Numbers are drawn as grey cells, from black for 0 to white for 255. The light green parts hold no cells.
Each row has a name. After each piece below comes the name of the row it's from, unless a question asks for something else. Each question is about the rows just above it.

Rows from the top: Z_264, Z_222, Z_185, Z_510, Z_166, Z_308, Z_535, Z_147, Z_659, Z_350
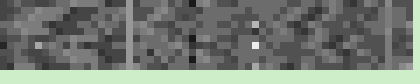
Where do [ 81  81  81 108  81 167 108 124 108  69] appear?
Z_350
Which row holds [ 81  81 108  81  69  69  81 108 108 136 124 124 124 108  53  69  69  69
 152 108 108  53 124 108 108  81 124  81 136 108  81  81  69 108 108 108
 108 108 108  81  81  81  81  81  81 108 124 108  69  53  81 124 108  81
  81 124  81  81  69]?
Z_147
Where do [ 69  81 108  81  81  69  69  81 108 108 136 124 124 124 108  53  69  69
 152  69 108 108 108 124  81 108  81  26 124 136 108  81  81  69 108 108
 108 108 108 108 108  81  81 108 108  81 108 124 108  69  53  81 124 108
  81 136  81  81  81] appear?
Z_264
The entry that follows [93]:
[108]

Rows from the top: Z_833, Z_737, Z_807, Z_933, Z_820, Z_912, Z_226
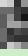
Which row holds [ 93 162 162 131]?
Z_933
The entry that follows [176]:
[131]
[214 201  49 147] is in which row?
Z_833
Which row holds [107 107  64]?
Z_737
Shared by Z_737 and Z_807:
[64]
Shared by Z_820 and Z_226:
[78]
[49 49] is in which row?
Z_912

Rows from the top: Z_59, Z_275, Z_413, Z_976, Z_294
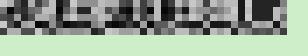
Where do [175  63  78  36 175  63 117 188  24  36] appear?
Z_413
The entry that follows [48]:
[105]

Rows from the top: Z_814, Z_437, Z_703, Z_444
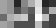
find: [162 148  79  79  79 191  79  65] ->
Z_444
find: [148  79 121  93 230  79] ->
Z_437
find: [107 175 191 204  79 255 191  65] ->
Z_703
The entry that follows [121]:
[93]
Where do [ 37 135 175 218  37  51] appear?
Z_814

